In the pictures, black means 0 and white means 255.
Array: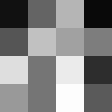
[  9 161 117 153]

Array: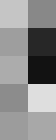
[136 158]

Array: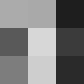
[ 30 215 125]

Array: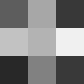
[ 56 179  40]

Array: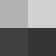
[208  64]

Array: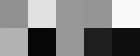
[250  30]
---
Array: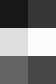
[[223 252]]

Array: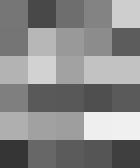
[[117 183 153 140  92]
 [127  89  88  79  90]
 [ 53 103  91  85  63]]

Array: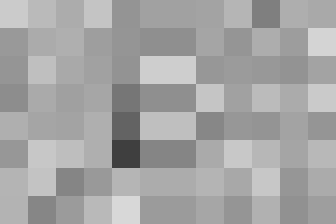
[[153 171 175 158 149 143 143 165 149 173 157 212]
 [141 170 160 166 118 143 143 197 161 187 171 202]
 [151 199 190 175  63 133 133 170 200 183 165 184]
 [179 134 155 185 216 155 155 166 149 177 145 158]]

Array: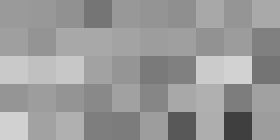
[[159 148 168 168 163 157 159 146 156 128]
 [149 157 148 137 161 134 168 176 125 161]]

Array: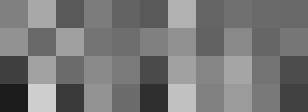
[[146 104 160 115 110 128 144  98 137 102 119]
 [ 28 207  58 147 108  47 193 129 155 121  65]]

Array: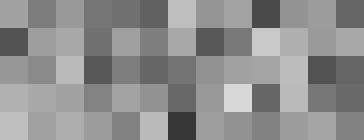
[[ 83 158 168 113 159 127 168  88 120 200 175 154 168]
 [177 169 162 130 163 146 104 152 216 102 185 119 106]]

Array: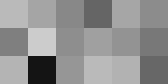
[[127 204 142 160 147 120]]
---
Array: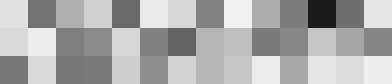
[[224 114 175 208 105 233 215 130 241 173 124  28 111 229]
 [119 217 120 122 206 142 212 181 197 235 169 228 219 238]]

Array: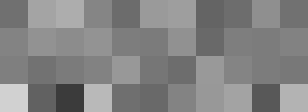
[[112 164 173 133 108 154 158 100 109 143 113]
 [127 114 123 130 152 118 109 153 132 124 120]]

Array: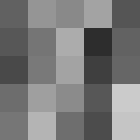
[[ 97 149 137 163  85]
 [ 73 121 163  63 102]
 [118 180 110  76 197]]

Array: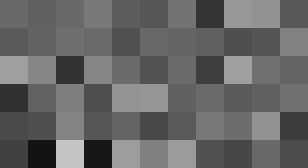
[[105  96 105 121  93  86 115  52 151 146  88]
 [159 134  51 133 107  83 106  62 159 112 100]
 [ 75  79 131  86 100  73  90 120 109 146  61]]

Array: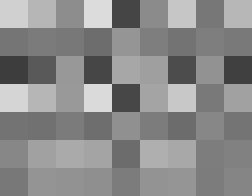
[[208 182 141 220  69 139 198 119 183]
 [ 61  89 152  70 167 159  76 146  64]
 [115 113 123 110 144 124 108 135 116]
 [120 148 146 143 124 147 149 124 133]]

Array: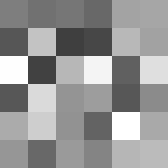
[[126 113 118 104 163 166]
 [254  65 183 244  96 223]
 [171 206 146  99 255 169]]
